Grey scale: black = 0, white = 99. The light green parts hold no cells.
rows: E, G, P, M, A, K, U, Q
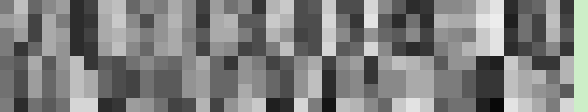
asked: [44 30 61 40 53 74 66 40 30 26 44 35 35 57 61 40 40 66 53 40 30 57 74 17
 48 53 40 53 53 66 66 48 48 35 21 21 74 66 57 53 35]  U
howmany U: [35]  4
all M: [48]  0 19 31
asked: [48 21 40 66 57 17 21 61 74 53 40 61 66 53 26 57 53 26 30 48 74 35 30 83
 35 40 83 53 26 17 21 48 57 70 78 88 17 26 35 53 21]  M
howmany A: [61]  3

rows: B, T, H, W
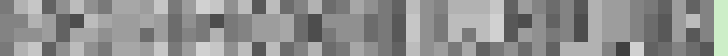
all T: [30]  5 15 22 37 41
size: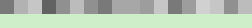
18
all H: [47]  14 16 23 27 31 33 39
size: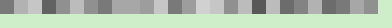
27

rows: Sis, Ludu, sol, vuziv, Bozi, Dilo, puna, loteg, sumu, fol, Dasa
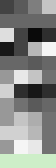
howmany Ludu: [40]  4
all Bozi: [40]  0 1 3
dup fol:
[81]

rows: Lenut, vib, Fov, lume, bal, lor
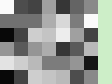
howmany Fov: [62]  1
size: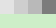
4

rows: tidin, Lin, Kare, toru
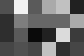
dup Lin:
[40]
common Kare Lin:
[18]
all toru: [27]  0 2 5
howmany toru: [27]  3
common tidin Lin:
[66]
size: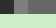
4

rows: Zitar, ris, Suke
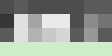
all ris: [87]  1
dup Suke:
[35]
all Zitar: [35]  1 6 7
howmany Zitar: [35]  3
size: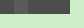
5
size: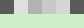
6
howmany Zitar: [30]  5

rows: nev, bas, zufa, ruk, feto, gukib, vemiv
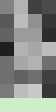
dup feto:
[43]
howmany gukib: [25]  1
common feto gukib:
[43]
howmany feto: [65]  1
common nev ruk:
[69]

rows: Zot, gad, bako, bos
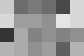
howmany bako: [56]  2
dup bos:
[70]
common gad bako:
[56]
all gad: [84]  0 5

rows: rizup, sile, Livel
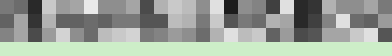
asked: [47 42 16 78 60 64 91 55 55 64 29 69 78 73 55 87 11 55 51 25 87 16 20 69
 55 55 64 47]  rizup
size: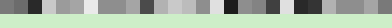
28
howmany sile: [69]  3
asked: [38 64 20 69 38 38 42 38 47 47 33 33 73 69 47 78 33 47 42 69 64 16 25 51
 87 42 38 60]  sile
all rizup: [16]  2 21
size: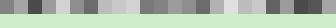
24
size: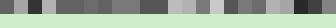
24

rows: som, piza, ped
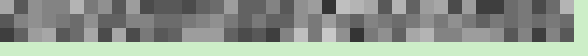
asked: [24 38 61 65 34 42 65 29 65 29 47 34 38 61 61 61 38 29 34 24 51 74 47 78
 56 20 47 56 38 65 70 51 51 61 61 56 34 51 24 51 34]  ped
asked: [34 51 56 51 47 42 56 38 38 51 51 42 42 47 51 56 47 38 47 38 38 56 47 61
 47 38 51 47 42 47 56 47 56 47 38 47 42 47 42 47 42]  piza
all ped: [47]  10 22 26
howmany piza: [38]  7
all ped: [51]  20 31 32 37 39
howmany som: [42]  3

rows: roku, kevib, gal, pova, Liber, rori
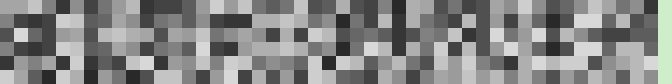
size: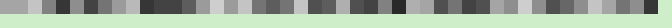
47
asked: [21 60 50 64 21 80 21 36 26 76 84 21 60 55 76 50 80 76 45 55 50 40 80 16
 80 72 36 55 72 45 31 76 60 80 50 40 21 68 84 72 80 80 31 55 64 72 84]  Liber
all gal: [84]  1 35 38
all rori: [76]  11 12 33
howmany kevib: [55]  3

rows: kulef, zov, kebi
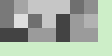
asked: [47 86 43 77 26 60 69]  zov
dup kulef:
[77]
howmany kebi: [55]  0
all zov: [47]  0

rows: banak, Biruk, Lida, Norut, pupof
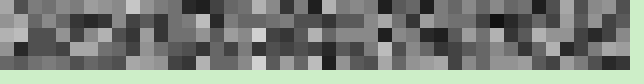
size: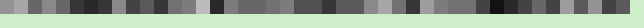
45
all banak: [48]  2 5 11 21 24 26 31
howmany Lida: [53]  7
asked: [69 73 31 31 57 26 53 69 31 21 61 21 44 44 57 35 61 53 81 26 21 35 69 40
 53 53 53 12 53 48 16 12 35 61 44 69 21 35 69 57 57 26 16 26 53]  Lida
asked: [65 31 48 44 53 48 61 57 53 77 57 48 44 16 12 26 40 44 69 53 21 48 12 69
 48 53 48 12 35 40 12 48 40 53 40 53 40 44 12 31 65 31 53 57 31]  banak

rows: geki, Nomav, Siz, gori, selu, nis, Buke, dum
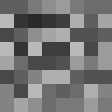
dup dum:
[47]
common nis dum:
[51]
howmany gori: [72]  3

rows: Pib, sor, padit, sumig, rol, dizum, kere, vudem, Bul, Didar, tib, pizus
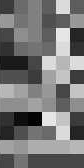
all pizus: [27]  0 2 3 4 5
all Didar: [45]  2
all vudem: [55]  0 1 3 5
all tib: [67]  2 3 4
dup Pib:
[36]
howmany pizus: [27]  5

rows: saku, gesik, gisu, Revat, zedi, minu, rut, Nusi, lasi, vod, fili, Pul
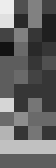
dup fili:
[75]
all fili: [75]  0 1 2 3
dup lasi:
[41]
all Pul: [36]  0 1 2 3
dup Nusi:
[21]
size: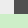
2
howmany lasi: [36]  0

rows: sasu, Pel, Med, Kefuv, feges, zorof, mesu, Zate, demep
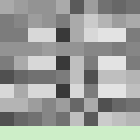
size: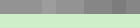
10
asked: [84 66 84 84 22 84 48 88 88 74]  mesu
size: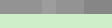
8
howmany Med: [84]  3

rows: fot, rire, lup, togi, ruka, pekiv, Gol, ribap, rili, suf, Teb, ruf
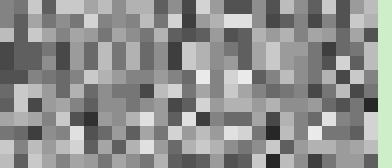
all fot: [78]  2 4 5 23
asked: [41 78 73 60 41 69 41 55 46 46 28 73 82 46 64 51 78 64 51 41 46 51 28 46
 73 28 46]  Gol
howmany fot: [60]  2
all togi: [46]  3 8 16 22 25
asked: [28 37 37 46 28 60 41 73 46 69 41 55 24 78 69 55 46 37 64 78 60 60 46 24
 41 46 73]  togi

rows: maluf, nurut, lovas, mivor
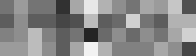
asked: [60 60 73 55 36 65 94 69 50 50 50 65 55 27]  mivor
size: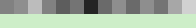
14
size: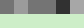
6
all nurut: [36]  0 2 3 7 11
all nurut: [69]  12 13
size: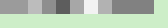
11

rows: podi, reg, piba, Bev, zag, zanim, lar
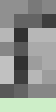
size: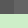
2
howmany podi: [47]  1
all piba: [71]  0 2 3
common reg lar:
[39]

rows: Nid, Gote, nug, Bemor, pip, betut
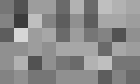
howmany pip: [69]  2
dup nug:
[61]
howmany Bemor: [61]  2

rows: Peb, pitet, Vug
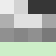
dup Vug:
[56]
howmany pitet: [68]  1
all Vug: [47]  3
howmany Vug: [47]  1
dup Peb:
[21]

